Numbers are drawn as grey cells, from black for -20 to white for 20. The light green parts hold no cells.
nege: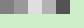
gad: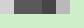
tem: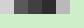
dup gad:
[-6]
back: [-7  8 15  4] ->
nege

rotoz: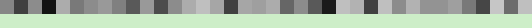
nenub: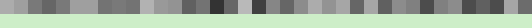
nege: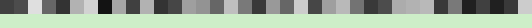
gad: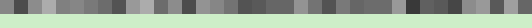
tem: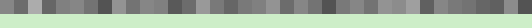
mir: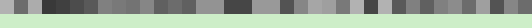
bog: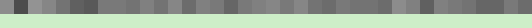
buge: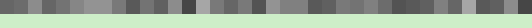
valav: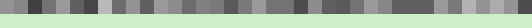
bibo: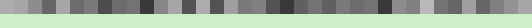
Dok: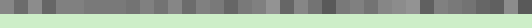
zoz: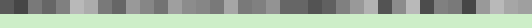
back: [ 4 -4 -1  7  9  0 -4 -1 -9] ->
zoz
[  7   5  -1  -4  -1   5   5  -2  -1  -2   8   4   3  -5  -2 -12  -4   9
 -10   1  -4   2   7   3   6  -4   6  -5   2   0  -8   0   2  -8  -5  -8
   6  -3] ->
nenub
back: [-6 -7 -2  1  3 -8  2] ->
gad

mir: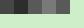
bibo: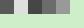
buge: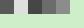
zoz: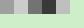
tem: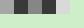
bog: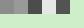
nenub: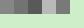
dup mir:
[-6]
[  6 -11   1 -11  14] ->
tem
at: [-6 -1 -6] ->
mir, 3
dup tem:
[-11]
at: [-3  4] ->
bibo, 4
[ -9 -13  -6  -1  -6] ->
mir

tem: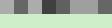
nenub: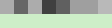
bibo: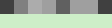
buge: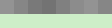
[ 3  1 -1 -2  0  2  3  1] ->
buge
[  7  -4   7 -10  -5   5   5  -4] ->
tem

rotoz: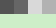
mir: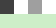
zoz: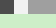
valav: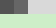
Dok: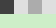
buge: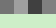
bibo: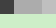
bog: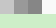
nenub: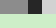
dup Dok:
[15]
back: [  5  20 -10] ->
mir
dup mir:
[20]

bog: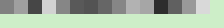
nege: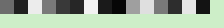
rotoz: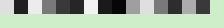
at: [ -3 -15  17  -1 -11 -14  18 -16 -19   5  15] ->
nege, 1
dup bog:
[1]
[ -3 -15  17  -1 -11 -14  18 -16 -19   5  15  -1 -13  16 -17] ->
nege

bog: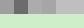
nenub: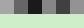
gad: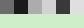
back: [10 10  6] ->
bog
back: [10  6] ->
bog
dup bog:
[10]
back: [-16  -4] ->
nenub
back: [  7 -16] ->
gad
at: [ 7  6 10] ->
bog, 3

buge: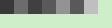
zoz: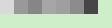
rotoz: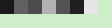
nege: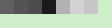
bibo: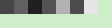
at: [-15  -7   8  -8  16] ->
bibo, 3
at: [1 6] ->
zoz, 3
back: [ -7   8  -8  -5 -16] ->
rotoz
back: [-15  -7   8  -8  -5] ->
rotoz
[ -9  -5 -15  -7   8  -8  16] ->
bibo

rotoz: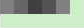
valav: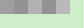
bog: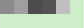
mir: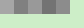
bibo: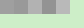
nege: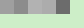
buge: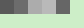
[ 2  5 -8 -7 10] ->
bog
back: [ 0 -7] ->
rotoz

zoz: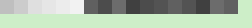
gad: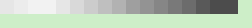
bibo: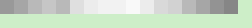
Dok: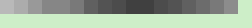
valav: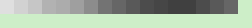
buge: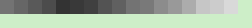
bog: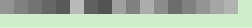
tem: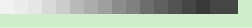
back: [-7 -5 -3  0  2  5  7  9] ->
tem
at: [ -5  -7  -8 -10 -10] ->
Dok, 7
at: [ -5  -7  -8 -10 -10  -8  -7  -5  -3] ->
Dok, 7
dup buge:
[-2]
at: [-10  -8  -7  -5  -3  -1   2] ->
Dok, 11
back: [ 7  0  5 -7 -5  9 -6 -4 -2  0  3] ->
bog

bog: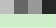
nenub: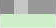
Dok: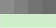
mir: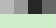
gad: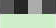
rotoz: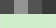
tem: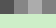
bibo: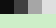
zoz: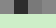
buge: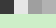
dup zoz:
[1]
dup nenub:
[4]
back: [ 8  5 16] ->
buge
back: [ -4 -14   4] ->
mir
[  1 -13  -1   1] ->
zoz
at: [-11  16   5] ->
buge, 1

